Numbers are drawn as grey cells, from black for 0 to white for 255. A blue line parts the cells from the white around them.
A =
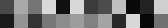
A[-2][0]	73
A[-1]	[27, 148, 51, 120, 141, 157, 129, 164, 41, 216, 7, 114]
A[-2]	[73, 168, 117, 217, 16, 216, 59, 76, 192, 9, 35, 207]
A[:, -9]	[217, 120]

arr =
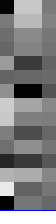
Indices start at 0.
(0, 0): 5
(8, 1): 127
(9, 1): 76
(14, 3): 103
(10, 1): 143
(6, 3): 84
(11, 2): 57
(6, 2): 3
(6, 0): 144
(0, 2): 199
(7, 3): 136
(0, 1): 199
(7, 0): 204
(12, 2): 172
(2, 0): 109
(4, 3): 100
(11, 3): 87
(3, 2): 132

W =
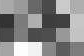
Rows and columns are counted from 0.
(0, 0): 169
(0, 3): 75
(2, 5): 195
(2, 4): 152
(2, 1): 125
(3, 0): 165

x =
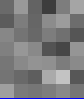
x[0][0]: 106
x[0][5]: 165
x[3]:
[128, 151, 137, 83, 70, 149]
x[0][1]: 153
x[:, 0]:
[106, 92, 135, 128, 118, 116, 159]
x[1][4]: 156
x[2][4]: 112
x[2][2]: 104
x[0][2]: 99
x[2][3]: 125

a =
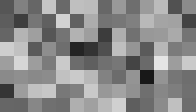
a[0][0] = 86
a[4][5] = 108
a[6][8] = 163
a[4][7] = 112
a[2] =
[101, 180, 159, 86, 116, 178, 158, 60, 174, 113, 152, 154, 170, 116]
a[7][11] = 139
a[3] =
[206, 193, 90, 142, 110, 36, 51, 79, 191, 149, 90, 183, 123, 133]
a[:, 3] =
[197, 96, 86, 142, 123, 140, 199, 112]
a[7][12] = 192
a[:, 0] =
[86, 93, 101, 206, 158, 138, 53, 102]
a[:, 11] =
[187, 164, 154, 183, 228, 148, 135, 139]
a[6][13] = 112
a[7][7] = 186
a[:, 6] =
[188, 172, 158, 51, 95, 184, 201, 160]
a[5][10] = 24
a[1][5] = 96
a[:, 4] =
[105, 210, 116, 110, 202, 193, 120, 109]
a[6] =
[53, 157, 193, 199, 120, 128, 201, 152, 163, 145, 111, 135, 126, 112]
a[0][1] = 129
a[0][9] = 110
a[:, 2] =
[102, 118, 159, 90, 157, 137, 193, 135]
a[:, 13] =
[139, 67, 116, 133, 202, 110, 112, 109]

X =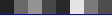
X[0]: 34
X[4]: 41
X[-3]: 228
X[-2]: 122

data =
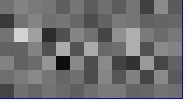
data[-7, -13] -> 114
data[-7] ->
[114, 131, 121, 118, 94, 118, 92, 111, 92, 117, 64, 139, 90]
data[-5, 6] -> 113
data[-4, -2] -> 138
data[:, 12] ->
[90, 103, 119, 130, 98, 90, 111]
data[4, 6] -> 76
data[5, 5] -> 112
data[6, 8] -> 121
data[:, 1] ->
[131, 115, 211, 99, 98, 123, 112]
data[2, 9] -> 174
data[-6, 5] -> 103
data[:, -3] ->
[64, 98, 122, 81, 153, 69, 102]
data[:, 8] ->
[92, 121, 144, 110, 66, 86, 121]
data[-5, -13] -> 115
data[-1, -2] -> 115
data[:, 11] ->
[139, 101, 107, 138, 70, 138, 115]
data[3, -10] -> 81
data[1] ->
[57, 115, 132, 112, 117, 103, 78, 99, 121, 117, 98, 101, 103]
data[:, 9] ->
[117, 117, 174, 174, 50, 129, 100]
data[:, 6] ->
[92, 78, 113, 170, 76, 77, 112]

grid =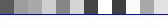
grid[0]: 91
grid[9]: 251
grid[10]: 168
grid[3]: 207

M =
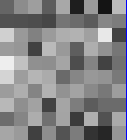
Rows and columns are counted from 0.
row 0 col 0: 101
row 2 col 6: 160
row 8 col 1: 133
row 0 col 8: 187
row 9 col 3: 142
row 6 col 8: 157
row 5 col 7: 147
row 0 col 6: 154
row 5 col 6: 152
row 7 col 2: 162
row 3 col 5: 94
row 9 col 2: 64
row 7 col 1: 143
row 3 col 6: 174
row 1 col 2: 77
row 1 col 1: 80
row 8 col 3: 112
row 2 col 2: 129
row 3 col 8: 118
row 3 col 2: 65
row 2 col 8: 66
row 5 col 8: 121
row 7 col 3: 66
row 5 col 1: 157
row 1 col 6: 91

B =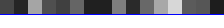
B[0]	69
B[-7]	42
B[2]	165
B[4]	64
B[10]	104

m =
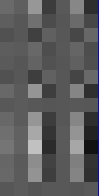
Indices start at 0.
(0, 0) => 106
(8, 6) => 46
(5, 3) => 97
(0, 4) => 89
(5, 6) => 105
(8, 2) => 150
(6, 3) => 62
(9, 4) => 90
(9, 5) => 148
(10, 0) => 117
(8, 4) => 87
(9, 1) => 97
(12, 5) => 132
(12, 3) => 62
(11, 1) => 90
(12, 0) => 104
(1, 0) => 94
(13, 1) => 91
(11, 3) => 66
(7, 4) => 87
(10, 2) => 193
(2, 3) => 96
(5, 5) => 69
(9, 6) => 34
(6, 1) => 91
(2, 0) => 81
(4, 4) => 86
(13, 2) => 85
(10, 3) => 43
